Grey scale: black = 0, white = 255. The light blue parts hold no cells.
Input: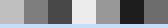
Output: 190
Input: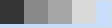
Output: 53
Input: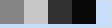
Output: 133
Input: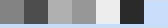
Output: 130
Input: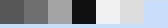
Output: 87
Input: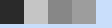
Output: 42
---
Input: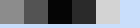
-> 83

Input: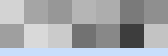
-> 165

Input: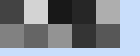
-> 211

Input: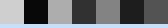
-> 8

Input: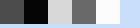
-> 5

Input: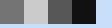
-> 203

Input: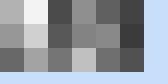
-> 243
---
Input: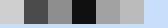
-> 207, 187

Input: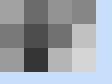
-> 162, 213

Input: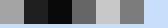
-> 164, 124

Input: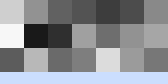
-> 206, 118

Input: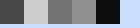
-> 72, 14

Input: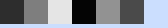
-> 46, 74

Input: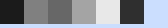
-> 28, 48

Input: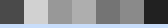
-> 74, 33
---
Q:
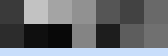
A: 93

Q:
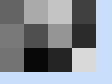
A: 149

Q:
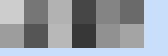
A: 144

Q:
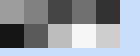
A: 246

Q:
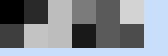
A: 89

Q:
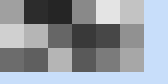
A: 71
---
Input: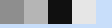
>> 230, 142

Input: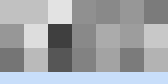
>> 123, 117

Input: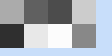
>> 204, 47

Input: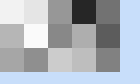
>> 114, 166

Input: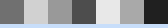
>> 32, 112

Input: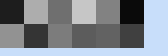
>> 10, 146

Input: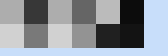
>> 12, 209
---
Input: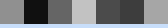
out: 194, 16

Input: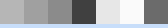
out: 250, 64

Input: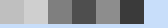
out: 207, 58

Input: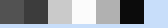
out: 251, 11

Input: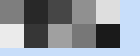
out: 235, 26

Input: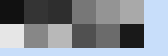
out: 230, 17

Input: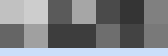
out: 204, 52

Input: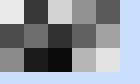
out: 233, 12

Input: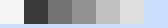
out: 245, 58
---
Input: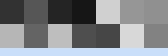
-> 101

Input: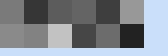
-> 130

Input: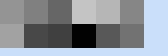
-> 73

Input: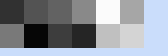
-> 5

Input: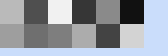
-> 111

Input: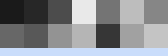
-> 88

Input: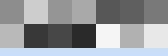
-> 56

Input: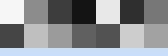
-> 191

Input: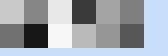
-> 23
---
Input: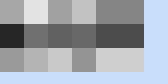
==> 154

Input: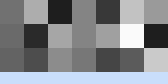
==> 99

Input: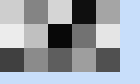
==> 64

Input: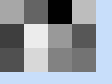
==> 80

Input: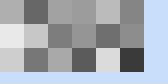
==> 206

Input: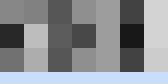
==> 113
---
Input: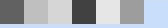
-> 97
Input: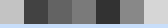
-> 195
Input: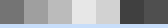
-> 116
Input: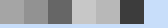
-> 165
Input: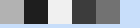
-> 178
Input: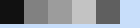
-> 17
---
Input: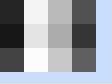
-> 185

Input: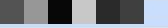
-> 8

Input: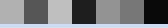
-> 191

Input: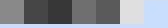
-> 55

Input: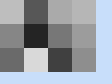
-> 170

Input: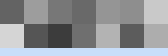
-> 119

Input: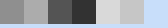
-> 84

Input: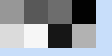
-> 109

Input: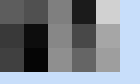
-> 127

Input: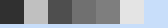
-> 78
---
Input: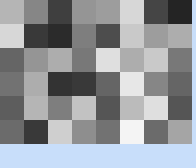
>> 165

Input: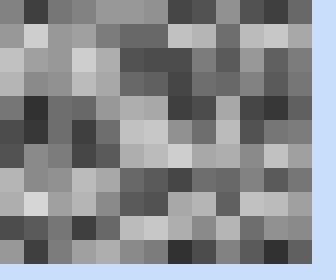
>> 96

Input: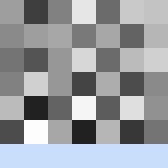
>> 115

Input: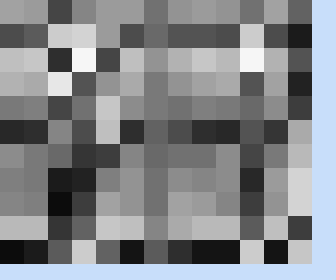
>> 198

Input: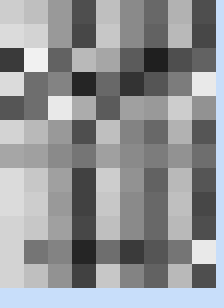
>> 78

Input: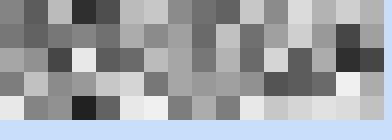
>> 193

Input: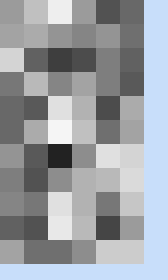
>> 204
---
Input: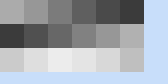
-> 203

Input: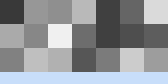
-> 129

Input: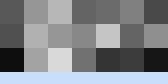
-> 14

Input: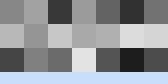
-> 69

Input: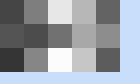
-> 53

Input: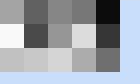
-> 193

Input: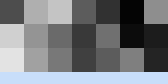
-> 227
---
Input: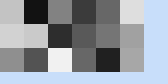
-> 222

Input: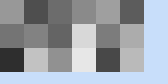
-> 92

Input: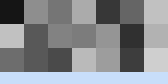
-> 193

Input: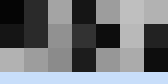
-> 178

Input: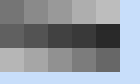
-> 189

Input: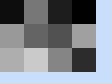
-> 1

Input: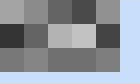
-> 145

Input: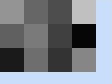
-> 192
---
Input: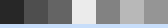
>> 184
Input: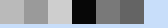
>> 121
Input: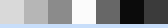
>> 11
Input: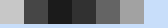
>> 100
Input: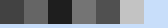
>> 80
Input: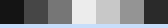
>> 148
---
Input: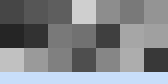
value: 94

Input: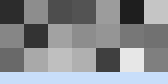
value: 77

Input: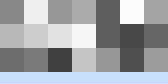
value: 150

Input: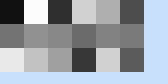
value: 47

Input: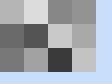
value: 135

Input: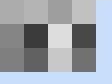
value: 158
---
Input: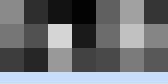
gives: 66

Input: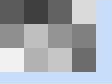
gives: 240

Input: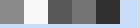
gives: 248

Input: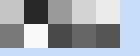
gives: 248

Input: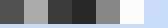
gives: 59

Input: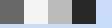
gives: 104

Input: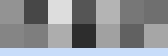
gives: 46

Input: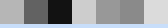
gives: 205

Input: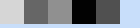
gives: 102
